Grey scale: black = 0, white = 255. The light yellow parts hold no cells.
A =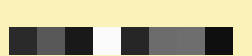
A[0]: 42
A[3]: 251

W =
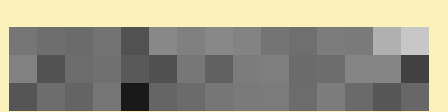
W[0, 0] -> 118
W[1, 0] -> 129
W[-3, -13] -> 107
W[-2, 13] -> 132
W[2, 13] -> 86
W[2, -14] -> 109
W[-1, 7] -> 118
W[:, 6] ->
[128, 119, 107]
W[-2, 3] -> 112
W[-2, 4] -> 89
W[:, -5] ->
[111, 107, 108]
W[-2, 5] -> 80
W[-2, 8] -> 124

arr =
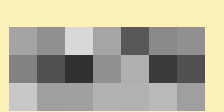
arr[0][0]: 164
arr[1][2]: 48
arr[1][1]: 81
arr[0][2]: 216
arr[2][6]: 159
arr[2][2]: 160

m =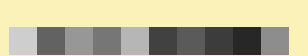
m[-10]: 206
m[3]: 118
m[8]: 39
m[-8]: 151

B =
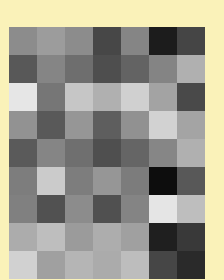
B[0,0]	140
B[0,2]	140
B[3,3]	94
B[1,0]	88
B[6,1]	81
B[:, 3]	[71, 78, 176, 94, 79, 150, 80, 173, 171]
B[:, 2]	[140, 110, 198, 150, 111, 125, 140, 155, 181]
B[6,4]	132
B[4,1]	133
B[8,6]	42
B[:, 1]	[156, 133, 118, 89, 133, 203, 81, 190, 160]
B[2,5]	163
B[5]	[125, 203, 125, 150, 124, 13, 88]
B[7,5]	31
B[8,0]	209

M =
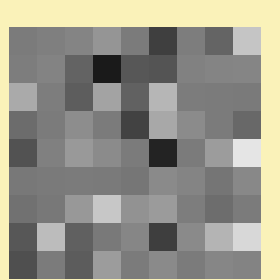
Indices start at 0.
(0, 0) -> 123
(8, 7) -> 134
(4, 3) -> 139
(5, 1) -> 122
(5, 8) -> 136
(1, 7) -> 132
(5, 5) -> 138
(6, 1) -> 120
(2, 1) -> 125
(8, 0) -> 79
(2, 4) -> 97
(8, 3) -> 156
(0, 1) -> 127
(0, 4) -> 123
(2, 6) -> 124
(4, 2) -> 153
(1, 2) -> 99
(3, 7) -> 123
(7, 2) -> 96
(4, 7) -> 156
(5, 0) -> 120
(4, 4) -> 123

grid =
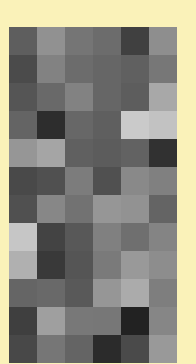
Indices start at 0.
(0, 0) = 94
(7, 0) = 198
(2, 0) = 85
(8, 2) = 85
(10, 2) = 120
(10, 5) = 134
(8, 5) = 141
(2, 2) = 130
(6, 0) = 80
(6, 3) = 150
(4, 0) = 150
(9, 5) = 126
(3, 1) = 45
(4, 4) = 98
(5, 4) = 137
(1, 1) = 130
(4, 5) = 49
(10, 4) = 34
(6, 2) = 114
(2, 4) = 93
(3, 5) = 194
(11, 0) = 72

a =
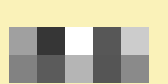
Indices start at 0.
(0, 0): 160
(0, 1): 54
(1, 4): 138
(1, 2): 181

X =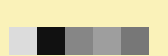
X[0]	220
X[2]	134
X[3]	158

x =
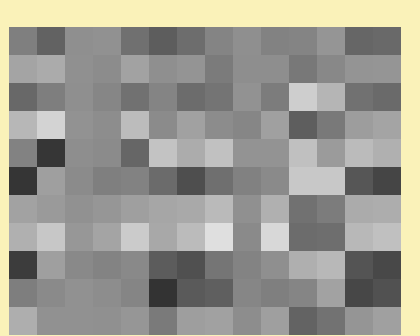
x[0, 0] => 127
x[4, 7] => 193
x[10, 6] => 158
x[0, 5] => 93
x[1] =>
[164, 171, 144, 140, 162, 143, 148, 123, 142, 142, 120, 136, 148, 149]
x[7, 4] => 203
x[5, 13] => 69
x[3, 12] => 157
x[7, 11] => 110
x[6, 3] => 150
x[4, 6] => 172
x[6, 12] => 171
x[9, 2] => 145
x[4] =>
[130, 54, 142, 139, 102, 195, 172, 193, 147, 147, 192, 155, 187, 176]
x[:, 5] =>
[93, 143, 132, 139, 195, 107, 166, 168, 92, 51, 122]
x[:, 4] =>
[112, 162, 113, 188, 102, 130, 159, 203, 137, 133, 150]
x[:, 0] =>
[127, 164, 104, 183, 130, 53, 162, 176, 60, 126, 174]
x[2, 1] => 126
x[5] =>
[53, 159, 139, 127, 130, 107, 78, 111, 129, 138, 200, 200, 86, 69]
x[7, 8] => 138
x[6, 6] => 169
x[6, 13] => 173
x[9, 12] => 71
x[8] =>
[60, 159, 137, 131, 137, 92, 80, 117, 131, 143, 175, 184, 84, 72]
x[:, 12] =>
[102, 148, 113, 157, 187, 86, 171, 184, 84, 71, 149]
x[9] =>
[126, 138, 145, 141, 133, 51, 90, 95, 134, 127, 133, 162, 71, 81]
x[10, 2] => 145
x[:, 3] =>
[145, 140, 134, 141, 139, 127, 150, 164, 131, 141, 144]
